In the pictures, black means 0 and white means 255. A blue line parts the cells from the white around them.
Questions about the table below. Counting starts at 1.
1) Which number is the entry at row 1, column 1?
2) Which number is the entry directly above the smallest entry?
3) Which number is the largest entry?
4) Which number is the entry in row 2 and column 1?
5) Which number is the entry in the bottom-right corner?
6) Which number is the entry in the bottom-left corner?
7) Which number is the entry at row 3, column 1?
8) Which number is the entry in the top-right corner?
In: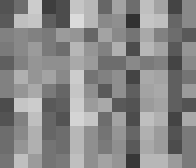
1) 83
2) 109
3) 219
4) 89
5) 122
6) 116
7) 129
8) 137

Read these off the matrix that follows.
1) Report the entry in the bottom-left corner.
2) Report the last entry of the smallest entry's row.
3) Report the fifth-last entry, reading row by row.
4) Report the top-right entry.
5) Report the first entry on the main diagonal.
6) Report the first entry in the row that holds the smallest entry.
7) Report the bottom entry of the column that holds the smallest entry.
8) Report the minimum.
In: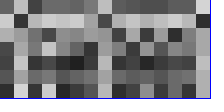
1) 46
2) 190
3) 142
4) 212
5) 99
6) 66
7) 59
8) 32

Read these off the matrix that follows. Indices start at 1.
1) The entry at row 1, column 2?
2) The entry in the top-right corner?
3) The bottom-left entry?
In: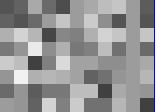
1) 98
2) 92
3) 156

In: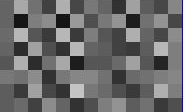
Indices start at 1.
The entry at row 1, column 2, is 168
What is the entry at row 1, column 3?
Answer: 113
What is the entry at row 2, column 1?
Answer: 100
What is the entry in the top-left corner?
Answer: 100
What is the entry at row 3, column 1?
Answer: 106
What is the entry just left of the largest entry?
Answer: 50
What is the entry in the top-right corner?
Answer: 134
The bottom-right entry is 79
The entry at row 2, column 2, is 21
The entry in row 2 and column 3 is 126
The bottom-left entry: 93
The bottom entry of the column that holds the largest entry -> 50

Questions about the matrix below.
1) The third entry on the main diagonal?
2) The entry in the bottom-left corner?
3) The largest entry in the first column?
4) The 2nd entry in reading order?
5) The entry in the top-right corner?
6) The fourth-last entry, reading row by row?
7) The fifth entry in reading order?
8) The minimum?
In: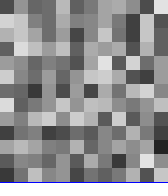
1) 164
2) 57
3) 219
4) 148
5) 226
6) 121
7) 185
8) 35
